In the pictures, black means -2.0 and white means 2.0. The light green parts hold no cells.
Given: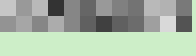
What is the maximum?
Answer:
1.4
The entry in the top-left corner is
1.1
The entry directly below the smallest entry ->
0.7
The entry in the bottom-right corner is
-0.7
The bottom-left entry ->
0.3
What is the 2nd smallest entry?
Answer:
-1.0
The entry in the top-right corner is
-0.1

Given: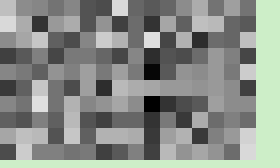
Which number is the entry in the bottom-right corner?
1.4
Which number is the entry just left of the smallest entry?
0.2
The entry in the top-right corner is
-0.2
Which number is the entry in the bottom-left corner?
-0.8
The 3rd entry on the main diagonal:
1.1
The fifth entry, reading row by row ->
0.1
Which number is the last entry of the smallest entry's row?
0.2
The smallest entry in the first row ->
-0.8
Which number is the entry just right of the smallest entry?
-1.2
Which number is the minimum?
-2.0
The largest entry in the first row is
1.4
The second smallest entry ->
-1.9
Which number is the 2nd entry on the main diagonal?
0.7
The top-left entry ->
1.0
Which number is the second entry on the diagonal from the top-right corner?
-0.4
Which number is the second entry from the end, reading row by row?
-0.3
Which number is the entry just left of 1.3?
0.4
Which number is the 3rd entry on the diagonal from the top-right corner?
-0.3
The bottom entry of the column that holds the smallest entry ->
-1.0
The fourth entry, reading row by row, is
-0.2
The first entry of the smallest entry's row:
0.1

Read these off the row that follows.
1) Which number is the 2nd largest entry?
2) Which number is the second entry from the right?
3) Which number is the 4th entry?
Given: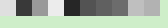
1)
1.5
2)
1.0
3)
1.7

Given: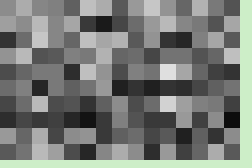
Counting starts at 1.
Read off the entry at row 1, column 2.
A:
0.7
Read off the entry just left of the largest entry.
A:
-0.2
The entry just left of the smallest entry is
0.2
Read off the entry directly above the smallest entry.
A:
-1.0
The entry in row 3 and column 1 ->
-1.2
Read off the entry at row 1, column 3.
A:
0.1
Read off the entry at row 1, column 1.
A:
0.2
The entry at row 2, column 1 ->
0.5
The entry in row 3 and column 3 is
1.1
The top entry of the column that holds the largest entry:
0.3
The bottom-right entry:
-0.6
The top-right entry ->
-0.7
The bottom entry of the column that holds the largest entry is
0.4
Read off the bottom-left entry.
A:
-0.6
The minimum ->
-1.8
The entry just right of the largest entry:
0.6
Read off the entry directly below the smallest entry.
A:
0.2

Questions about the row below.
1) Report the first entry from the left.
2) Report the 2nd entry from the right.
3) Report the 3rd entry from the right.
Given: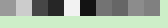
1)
0.4
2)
0.2
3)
-0.4

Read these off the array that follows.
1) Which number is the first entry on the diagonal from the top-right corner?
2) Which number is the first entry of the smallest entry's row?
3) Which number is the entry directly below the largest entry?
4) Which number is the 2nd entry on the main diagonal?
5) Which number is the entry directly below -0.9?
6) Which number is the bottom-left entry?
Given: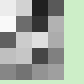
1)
-0.6
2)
1.7
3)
-0.5
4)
-0.3
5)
0.3
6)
0.1
